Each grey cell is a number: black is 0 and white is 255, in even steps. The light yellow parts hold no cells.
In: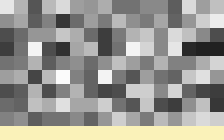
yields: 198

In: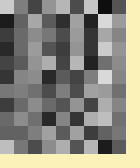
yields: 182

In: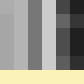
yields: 203

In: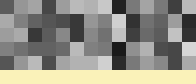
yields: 136

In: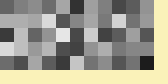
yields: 85

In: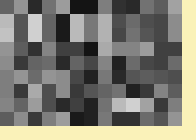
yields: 107
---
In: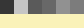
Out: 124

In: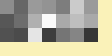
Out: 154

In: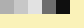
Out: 15

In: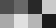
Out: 202

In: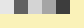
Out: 61

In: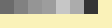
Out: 52

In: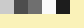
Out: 29

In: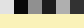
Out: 50
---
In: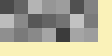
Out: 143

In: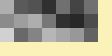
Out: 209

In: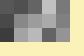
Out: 60

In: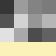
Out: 225

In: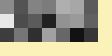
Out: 61

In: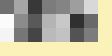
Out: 244

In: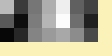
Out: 7
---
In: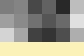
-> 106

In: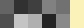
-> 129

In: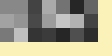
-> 178

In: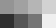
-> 181

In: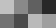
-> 96

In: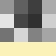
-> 48

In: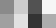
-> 82

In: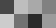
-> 169
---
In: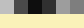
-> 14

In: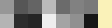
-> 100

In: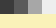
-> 167

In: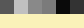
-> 137

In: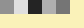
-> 36

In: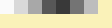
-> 168

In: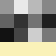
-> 185

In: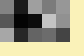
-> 159

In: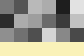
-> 185
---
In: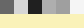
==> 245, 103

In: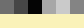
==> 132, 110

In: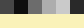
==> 41, 70

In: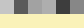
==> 135, 197

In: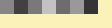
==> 52, 134

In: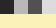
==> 220, 39

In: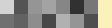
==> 119, 112
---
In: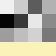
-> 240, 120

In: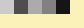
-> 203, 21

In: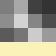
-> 126, 154

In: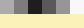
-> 172, 248

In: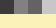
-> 59, 199

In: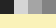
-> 36, 131

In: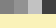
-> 128, 63

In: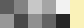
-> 92, 38

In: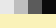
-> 232, 11
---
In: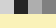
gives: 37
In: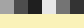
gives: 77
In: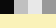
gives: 192
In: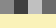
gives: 63
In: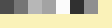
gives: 117
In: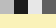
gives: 27
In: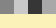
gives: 201
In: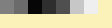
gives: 107
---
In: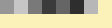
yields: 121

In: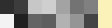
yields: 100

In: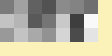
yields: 169

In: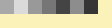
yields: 153

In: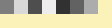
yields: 78

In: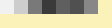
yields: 121

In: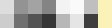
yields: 83

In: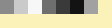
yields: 247

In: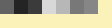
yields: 59
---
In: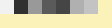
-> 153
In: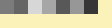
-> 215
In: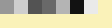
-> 83
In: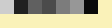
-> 96
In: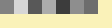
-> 88
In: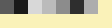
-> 216
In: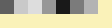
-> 221
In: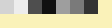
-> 78
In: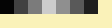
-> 123
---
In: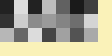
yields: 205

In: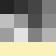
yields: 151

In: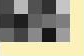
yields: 30

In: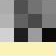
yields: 98

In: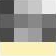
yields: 122

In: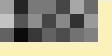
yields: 85
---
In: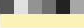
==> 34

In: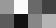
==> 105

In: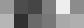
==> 238

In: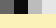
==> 188

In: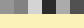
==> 171

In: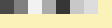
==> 200
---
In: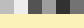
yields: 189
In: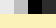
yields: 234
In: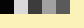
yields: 4
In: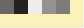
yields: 104
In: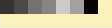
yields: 52
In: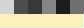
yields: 213
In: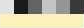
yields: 226
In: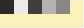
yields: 42
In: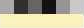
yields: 170
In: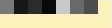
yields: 120
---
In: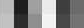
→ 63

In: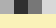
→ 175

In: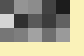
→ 60

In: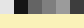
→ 100

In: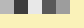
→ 157

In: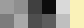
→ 78

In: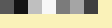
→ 88
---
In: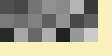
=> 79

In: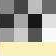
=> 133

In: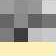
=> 158

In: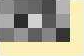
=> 140

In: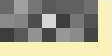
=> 104

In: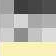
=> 161

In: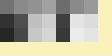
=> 115

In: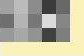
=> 161

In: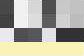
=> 72
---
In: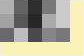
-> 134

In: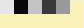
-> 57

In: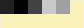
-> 201

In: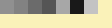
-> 25

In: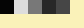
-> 40

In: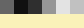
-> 227

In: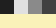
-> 138

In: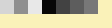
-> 93

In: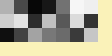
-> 58
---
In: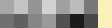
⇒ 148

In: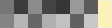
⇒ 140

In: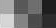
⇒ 110

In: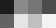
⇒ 118

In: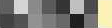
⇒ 138

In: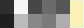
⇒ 71

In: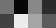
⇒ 136

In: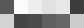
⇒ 238

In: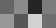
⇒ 37

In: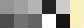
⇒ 180
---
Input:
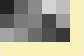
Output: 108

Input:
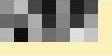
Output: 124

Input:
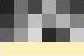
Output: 42

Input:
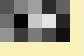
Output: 123

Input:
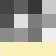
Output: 150

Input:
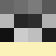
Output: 204

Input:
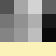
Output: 153
